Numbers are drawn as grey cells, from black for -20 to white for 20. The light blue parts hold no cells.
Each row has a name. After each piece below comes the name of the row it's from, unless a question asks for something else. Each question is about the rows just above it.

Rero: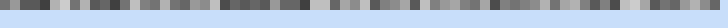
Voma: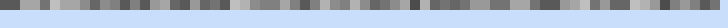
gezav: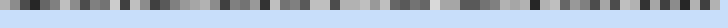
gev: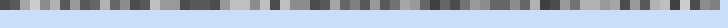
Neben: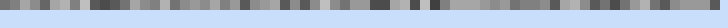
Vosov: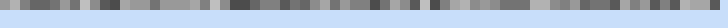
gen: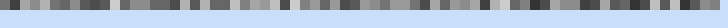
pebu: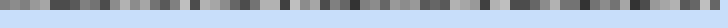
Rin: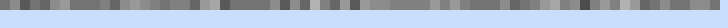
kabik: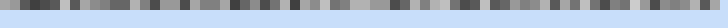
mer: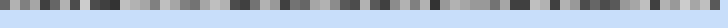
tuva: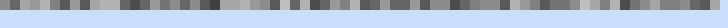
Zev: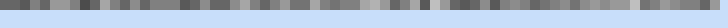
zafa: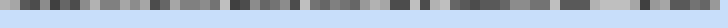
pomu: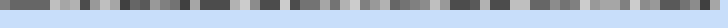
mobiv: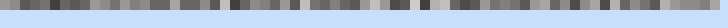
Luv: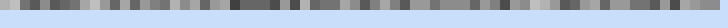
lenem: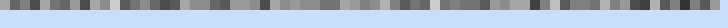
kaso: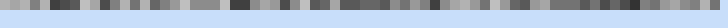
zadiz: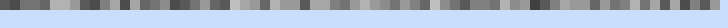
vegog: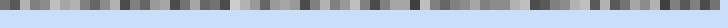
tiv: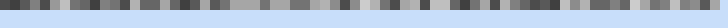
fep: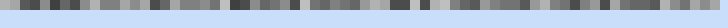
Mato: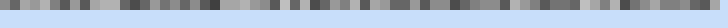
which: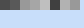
mer
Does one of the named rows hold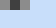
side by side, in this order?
no
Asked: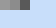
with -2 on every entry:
|  2 |  0 | -8 |
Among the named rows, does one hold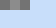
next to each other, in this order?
yes
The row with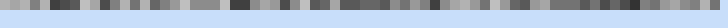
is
kaso
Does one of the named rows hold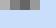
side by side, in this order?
yes

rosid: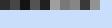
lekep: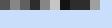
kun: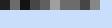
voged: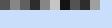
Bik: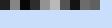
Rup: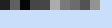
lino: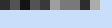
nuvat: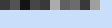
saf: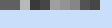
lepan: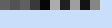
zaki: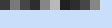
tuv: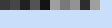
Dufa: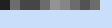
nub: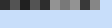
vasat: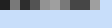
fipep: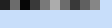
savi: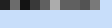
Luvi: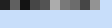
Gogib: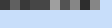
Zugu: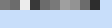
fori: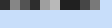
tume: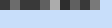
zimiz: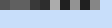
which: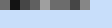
kun
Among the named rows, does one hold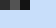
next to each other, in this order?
yes

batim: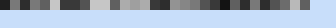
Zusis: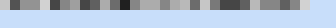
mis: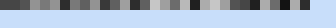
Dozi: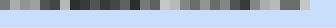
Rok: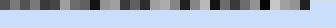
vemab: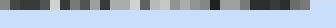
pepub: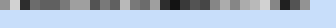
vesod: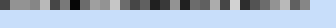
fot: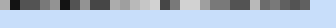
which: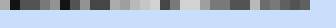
fot
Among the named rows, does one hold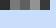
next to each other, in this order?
yes
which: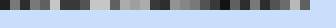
batim
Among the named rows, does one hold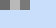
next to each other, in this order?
no
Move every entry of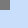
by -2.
| -3 |

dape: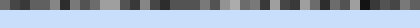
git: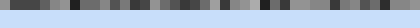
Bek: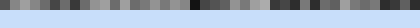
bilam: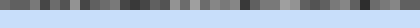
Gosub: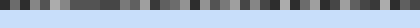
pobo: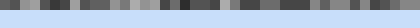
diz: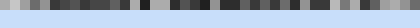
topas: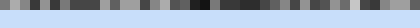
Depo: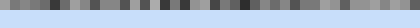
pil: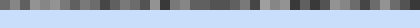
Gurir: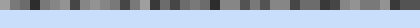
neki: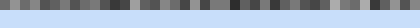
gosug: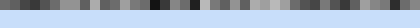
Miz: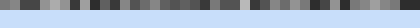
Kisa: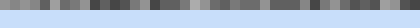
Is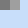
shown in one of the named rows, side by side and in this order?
yes
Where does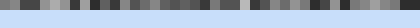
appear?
Miz
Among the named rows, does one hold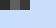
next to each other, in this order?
yes
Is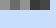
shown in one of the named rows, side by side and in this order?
no
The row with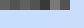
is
Miz
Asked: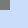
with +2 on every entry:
| 1 |
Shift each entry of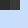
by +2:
| -11 |  -9 |

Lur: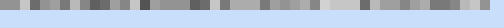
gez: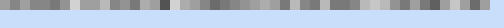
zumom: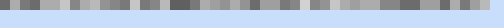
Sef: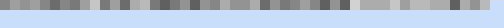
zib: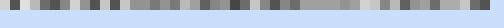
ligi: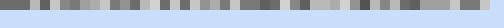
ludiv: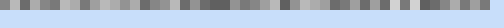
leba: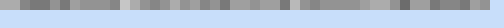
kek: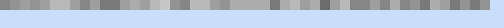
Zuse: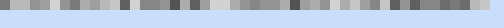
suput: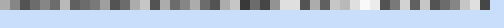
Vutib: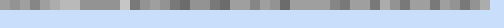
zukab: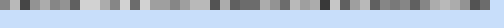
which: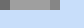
Vutib
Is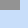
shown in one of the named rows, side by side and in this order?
yes
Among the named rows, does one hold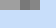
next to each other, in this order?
yes

